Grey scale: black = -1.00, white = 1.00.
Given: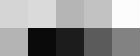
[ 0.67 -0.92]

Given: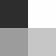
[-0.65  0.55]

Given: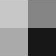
[ 0.56 -0.82]

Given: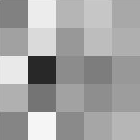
[0.01 0.71 0.10 0.11 0.43]

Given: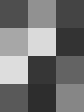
[-0.39  0.71 -0.22]

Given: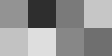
[0.15 0.74]

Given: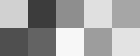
[ 0.64 -0.22]

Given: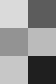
[0.71 0.47]
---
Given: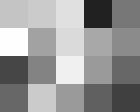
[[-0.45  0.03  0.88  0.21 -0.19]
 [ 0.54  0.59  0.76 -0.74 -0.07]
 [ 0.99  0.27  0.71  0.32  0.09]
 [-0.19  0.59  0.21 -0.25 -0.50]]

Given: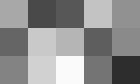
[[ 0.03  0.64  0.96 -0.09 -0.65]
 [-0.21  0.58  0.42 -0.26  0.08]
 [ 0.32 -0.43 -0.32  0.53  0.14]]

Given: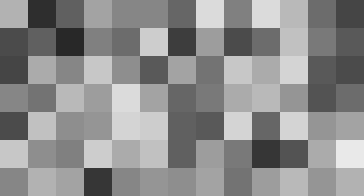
[[ 0.05 -0.10  0.45  0.23  0.72  0.28 -0.20 -0.05  0.34  0.45  0.17 -0.35
  -0.15]
 [ 0.05  0.40  0.28 -0.58  0.05  0.17  0.11  0.28 -0.10  0.23  0.45  0.17
   0.40]
 [-0.41  0.51  0.11  0.17  0.66  0.61 -0.25 -0.30  0.66 -0.20  0.66  0.17
   0.28]
 [-0.46  0.34  0.05  0.56  0.11 -0.30  0.28 -0.10  0.56  0.34  0.66 -0.30
  -0.41]
 [ 0.56  0.11  0.00  0.61  0.34  0.51 -0.25  0.23 -0.05 -0.58 -0.35  0.34
   0.83]
 [ 0.40 -0.64 -0.25  0.28  0.05  0.05 -0.20  0.72  0.00  0.72  0.45 -0.15
  -0.46]
 [-0.41 -0.25 -0.69  0.00 -0.15  0.61 -0.52  0.23 -0.41 -0.15  0.51 -0.05
  -0.30]]

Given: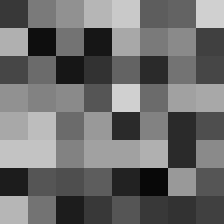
[[-0.56 -0.04  0.14  0.43  0.58 -0.27 -0.22  0.63]
 [ 0.14  0.02  0.08 -0.33  0.63 -0.16  0.26  0.32]
 [ 0.53  0.53  0.02  0.26  0.26  0.38 -0.67  0.08]
 [ 0.38 -0.89 -0.10 -0.83  0.32 -0.04  0.08 -0.50]
 [ 0.32  0.48 -0.16  0.20 -0.67  0.02 -0.67 -0.39]
 [-0.78 -0.33 -0.39 -0.27 -0.73 -0.94  0.20 -0.33]
 [ 0.43 -0.10 -0.78 -0.56 -0.33 -0.56 -0.61 -0.50]
 [-0.45 -0.16 -0.83 -0.61 -0.22 -0.67 -0.10 -0.45]]

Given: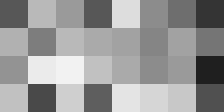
[[ 0.15  0.84  0.90  0.51  0.33  0.10  0.21 -0.76]
 [ 0.51 -0.43  0.62 -0.26  0.79  0.68  0.57 -0.37]
 [ 0.39 -0.02  0.45  0.33  0.27  0.04  0.27 -0.08]
 [-0.32  0.45  0.21 -0.32  0.73  0.10 -0.14 -0.59]]

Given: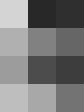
[[ 0.49  0.32 -0.10]
 [ 0.38  0.01 -0.20]
 [ 0.22 -0.40 -0.52]
 [ 0.66 -0.69 -0.63]]

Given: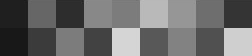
[[-0.81 -0.54 -0.03 -0.48  0.67 -0.31  0.02 -0.37  0.62]
 [-0.76 -0.20 -0.65  0.07 -0.03  0.45  0.18 -0.14 -0.59]]

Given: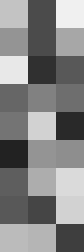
[[ 0.53 -0.41  0.88]
 [-0.26  0.36  0.71]
 [-0.31 -0.46  0.65]
 [ 0.16 -0.41  0.31]
 [-0.73  0.16  0.11]
 [-0.20  0.01 -0.14]
 [ 0.82 -0.62 -0.31]
 [ 0.47  0.42 -0.51]
 [-0.09  0.65 -0.68]]

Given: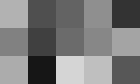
[[ 0.35 -0.83  0.67  0.50 -0.32]
 [ 0.01 -0.50 -0.16  0.06  0.29]
 [ 0.40 -0.38 -0.22  0.12 -0.60]]
